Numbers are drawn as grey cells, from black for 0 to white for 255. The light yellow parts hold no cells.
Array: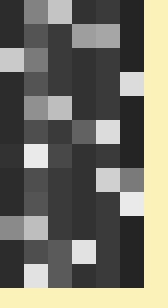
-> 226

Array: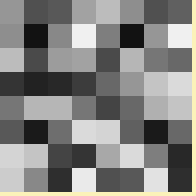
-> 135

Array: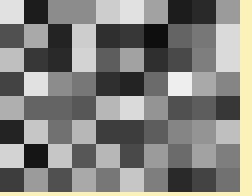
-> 155

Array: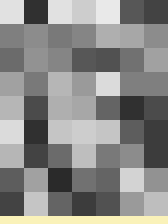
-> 197

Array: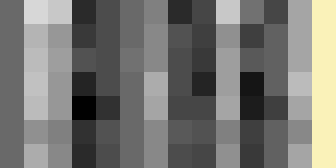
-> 172

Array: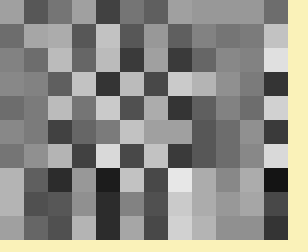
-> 102

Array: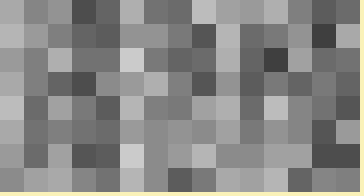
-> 161

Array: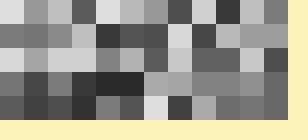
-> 65

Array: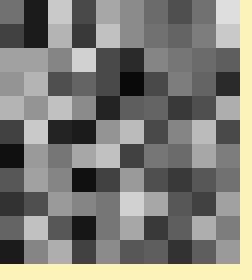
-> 133
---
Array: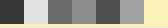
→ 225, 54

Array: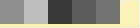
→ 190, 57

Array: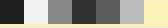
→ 243, 30

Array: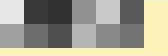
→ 232, 49

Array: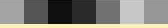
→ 199, 16

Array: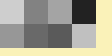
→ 206, 34
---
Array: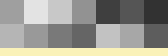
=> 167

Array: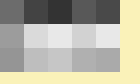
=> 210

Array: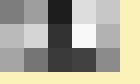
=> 248

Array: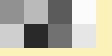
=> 113

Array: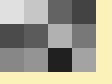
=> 177

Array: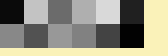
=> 67

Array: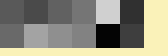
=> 4

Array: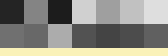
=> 76
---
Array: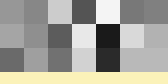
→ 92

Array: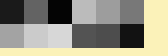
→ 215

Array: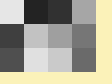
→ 159

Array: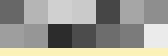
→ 44

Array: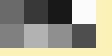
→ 143

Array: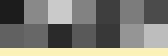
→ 42

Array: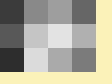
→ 227
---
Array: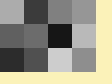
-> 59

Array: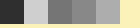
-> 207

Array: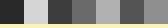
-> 212

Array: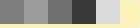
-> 155

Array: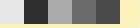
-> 46

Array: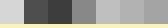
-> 77
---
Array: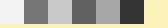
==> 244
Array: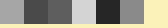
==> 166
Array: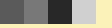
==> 90
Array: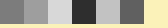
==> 124
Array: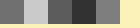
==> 112
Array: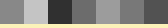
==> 136
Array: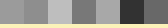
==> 155
